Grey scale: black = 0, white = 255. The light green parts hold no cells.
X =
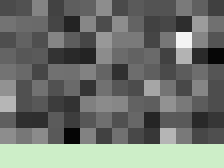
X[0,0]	75
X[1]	[115, 107, 106, 69, 35, 135, 76, 141, 99, 65, 71, 45, 156, 112]
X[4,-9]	130
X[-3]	[182, 80, 88, 60, 50, 128, 139, 135, 98, 94, 146, 121, 92, 77]
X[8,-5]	55
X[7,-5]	37
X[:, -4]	[83, 71, 119, 65, 74, 116, 146, 90, 181]
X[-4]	[146, 80, 114, 81, 106, 52, 113, 86, 76, 166, 116, 72, 134, 77]
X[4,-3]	92
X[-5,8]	109
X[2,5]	70
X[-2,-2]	41
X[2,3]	133
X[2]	[78, 98, 79, 133, 93, 70, 152, 122, 122, 69, 119, 243, 134, 84]
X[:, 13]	[64, 112, 84, 6, 85, 77, 77, 54, 79]
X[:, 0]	[75, 115, 78, 100, 115, 146, 182, 95, 141]
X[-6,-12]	90
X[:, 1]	[81, 107, 98, 87, 105, 80, 80, 47, 119]
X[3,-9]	35
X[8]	[141, 119, 139, 89, 5, 130, 65, 113, 72, 55, 181, 121, 71, 79]
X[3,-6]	98
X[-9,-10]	94

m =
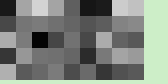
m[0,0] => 25
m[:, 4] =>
[95, 101, 114, 102, 76]
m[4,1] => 90
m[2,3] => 70
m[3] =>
[54, 151, 115, 112, 102, 43, 121, 164, 154]
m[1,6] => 93
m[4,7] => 81
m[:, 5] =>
[22, 84, 72, 43, 106]
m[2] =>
[172, 123, 4, 70, 114, 72, 172, 99, 88]
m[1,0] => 72
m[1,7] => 131
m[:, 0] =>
[25, 72, 172, 54, 176]

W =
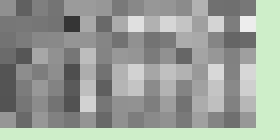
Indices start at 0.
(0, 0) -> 144
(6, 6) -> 118
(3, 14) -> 129
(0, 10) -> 149
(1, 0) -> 119
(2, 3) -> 137
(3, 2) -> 167
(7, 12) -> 160
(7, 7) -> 144
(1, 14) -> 125
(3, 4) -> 118
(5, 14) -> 137
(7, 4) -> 119
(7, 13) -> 132
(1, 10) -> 214
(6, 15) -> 183
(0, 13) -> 112
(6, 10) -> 158
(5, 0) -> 84
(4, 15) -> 215
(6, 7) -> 145
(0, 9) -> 151
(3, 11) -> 102
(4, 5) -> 173
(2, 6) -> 133
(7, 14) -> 111
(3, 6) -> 132
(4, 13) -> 216
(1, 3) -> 115
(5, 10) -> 179
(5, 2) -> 152
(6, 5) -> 210
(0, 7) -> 121
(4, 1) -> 141
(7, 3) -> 129
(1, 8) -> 224
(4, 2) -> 125

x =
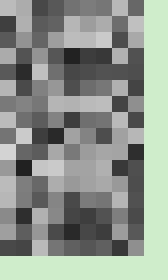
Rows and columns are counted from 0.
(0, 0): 187
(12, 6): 117
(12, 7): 181
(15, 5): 85
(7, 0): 187
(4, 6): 82
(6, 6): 189
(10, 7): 57
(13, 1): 46
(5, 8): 68
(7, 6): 116
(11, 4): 153
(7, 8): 73
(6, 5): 185
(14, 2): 150
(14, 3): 74
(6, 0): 121
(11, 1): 126
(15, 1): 69
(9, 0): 210
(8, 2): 62
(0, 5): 124
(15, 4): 96
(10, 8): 79
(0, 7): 184
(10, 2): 197
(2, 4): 188
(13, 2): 177
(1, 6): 172
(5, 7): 176
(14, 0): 159
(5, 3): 151
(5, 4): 78
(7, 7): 185
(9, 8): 46
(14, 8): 88
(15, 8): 143
